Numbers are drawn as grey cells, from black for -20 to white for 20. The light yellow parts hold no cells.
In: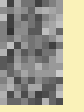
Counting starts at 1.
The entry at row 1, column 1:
10
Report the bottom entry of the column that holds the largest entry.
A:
-8
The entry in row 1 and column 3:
6
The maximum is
12
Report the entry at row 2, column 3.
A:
4
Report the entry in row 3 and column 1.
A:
10
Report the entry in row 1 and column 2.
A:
-10
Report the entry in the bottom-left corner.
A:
6
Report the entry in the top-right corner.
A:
4
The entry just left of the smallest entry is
0
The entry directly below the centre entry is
2
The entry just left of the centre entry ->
-6
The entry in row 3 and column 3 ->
2
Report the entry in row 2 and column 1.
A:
2
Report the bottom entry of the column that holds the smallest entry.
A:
-4
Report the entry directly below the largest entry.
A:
-6

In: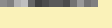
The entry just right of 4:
-2
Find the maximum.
10
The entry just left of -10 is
-4

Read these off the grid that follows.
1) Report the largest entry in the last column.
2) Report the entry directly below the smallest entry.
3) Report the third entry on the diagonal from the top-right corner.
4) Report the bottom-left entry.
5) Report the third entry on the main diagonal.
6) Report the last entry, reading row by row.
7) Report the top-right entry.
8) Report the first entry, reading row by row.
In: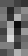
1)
4
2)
-14
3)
-12
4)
-8
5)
8
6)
2
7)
-12
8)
-6

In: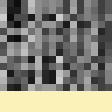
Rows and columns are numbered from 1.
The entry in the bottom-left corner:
4
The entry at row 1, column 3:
-18
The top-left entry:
4
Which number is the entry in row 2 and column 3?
-16
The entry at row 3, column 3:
-8
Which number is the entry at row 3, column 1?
12
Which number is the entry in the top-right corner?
-6
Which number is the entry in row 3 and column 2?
-18
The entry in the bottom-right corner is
-8
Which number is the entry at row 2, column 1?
6
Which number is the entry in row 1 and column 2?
-14
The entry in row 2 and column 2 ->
-16

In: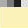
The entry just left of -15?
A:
-1
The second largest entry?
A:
7
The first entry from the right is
15

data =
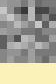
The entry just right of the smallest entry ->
9
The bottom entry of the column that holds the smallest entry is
1
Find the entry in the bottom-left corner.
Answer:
1
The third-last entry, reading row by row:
1
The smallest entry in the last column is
-7
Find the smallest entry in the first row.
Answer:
-3
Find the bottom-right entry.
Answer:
3
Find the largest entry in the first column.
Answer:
11
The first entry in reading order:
5
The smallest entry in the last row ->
-3
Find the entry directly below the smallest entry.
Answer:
-1
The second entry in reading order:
3
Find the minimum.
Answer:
-11
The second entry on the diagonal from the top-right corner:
-9
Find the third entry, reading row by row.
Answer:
3
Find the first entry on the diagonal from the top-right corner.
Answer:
-1
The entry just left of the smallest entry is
-5
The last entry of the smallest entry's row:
-3

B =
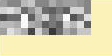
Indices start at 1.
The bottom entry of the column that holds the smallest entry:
-11
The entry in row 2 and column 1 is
13
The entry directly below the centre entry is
-5
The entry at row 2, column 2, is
15
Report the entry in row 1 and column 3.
1
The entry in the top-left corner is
5
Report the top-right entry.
1
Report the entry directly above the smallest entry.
-1
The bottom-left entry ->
5
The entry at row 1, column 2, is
1
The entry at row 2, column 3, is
11
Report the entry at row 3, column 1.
-7

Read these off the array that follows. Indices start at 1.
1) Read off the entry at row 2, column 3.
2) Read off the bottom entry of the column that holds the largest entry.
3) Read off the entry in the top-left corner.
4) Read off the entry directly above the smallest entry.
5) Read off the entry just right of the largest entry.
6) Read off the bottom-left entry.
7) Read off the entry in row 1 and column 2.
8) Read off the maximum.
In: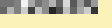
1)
0
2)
12
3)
-2
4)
8
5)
6
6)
-4
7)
-2
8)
18
